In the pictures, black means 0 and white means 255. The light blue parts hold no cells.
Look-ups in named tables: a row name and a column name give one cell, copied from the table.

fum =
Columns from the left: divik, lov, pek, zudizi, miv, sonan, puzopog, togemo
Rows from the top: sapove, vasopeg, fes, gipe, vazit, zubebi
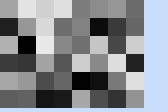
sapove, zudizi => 223
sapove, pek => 208
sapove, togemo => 107
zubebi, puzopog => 51
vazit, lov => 152
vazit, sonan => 15
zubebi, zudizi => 26
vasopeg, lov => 151
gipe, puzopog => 221
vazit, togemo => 223
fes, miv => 112
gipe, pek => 163
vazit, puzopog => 121
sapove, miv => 124
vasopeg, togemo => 102
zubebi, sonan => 78
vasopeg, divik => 32
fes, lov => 2
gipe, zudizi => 85

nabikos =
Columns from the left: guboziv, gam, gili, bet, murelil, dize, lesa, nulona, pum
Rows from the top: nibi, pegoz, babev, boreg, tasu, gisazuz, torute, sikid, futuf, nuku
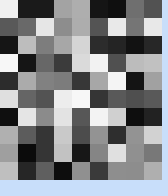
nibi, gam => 26
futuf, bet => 194
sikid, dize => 147
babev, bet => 167
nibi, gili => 26
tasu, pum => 161
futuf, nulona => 144
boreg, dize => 242
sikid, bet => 201
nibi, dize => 21
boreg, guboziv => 247
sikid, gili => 53
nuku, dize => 58
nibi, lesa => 15
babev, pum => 39
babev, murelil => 213
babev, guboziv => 21

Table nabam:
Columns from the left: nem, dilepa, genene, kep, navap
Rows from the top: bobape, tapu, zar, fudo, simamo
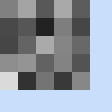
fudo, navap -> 83
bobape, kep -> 168
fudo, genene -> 98
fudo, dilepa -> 148
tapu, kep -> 126
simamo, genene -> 116
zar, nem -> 70
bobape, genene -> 88

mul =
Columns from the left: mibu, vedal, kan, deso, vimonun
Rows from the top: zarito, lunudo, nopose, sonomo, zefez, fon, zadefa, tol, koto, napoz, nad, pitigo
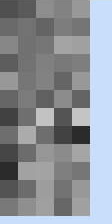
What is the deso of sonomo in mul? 121
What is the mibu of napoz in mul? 43
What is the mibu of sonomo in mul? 93
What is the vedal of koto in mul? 108
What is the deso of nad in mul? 114
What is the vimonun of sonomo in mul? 126
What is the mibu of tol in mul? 110
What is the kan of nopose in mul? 118
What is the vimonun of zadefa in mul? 195
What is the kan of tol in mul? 110
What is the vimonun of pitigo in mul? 160
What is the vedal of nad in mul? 108
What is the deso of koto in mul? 139
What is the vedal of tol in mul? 171
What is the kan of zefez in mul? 130
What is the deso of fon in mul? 140
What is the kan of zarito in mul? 141
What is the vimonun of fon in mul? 100
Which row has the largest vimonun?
zadefa

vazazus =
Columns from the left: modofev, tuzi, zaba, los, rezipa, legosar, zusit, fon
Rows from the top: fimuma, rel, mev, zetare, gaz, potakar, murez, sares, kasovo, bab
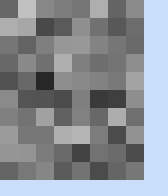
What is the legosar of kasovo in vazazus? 114
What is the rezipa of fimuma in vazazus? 118
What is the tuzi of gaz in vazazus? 104
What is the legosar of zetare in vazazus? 110
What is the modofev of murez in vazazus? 128
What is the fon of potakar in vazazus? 142
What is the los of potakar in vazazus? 75
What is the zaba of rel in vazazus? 73
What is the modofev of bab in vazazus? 101
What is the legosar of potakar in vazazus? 58
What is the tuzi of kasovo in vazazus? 148
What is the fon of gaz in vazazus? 163
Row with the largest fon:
gaz

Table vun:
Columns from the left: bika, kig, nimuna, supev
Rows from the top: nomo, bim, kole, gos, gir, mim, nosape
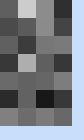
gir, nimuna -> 102
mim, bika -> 43
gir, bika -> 106
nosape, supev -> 104
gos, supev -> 55
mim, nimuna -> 24
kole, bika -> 96
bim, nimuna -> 139
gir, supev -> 125
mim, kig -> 98
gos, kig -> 174
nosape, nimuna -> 123
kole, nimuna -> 119
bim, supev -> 68
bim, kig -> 91
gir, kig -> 98
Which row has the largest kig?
nomo

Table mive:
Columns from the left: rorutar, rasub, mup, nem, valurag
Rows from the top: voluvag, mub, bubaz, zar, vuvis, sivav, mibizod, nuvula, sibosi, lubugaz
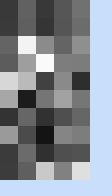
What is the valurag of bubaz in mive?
143
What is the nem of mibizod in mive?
79
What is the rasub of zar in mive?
158
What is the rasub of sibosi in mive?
107
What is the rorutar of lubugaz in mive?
60
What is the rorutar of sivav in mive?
167
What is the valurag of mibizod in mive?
102
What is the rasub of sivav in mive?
28

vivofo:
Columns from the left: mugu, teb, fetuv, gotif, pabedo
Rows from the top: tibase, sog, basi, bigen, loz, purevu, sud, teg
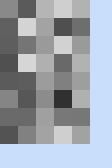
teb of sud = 105
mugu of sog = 96
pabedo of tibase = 178
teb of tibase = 90
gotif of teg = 207
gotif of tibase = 207
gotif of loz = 128
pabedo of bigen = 178
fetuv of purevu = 140
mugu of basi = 94
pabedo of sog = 110
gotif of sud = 120
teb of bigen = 214
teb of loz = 93
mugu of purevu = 133
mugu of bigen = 80

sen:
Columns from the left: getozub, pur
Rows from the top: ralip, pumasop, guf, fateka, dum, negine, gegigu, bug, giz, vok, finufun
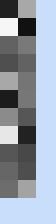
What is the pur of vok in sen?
78
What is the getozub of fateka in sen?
79
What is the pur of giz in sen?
72
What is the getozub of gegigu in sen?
139
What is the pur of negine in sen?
119
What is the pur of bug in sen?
34
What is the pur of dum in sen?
117
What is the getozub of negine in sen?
27
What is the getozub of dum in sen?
168
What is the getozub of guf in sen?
98
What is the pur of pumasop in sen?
17
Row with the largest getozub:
pumasop

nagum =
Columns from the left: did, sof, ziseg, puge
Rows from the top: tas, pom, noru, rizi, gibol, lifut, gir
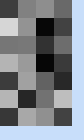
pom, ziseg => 7
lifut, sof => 38
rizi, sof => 154
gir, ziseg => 144
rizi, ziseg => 6
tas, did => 62
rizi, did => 180
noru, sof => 120
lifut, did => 181
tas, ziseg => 142
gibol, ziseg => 98
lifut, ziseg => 114
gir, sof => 168
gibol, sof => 161
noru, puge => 109
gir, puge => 66
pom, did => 214
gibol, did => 60
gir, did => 55
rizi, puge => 58

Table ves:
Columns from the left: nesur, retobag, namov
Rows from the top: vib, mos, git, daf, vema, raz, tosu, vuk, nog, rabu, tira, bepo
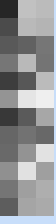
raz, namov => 239
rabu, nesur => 144
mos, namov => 180
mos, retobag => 185
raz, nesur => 148
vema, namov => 187
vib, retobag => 193
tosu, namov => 167
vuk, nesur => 102
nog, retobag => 147
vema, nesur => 61
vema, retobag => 87

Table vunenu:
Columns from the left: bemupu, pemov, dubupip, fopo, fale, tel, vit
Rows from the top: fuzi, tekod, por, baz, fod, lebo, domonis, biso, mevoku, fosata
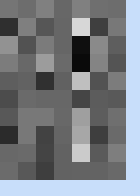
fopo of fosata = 98
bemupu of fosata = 107
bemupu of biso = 43
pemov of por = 82
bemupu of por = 146
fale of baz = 10
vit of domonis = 111
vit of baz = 84
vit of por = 94
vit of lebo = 89
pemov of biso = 120
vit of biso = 106
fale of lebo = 69
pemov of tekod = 127
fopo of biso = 101
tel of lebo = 92
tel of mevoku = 90
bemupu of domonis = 88
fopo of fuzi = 103

